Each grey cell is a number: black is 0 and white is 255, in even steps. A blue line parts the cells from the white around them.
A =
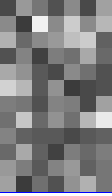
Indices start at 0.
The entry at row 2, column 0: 177
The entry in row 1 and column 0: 138
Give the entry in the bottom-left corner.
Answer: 161
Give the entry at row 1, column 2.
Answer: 241
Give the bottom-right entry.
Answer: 118
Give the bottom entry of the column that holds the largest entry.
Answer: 112
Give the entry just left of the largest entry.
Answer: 59
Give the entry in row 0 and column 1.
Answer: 153
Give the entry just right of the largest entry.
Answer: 138
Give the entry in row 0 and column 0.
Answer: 73
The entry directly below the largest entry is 138
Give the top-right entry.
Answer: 161

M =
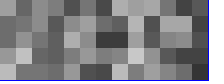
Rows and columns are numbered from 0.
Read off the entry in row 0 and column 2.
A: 140
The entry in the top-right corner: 88
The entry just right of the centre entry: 60
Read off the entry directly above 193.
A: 146
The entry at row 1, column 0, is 109
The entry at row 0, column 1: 102
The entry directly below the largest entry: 125
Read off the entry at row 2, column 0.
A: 109
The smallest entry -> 52
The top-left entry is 159
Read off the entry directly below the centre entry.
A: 125
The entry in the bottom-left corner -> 187
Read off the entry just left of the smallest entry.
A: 109
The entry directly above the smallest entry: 67
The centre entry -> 60
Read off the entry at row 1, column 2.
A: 140

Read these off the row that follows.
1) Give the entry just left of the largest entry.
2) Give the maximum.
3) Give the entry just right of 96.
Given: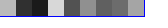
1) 26
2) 216
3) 108
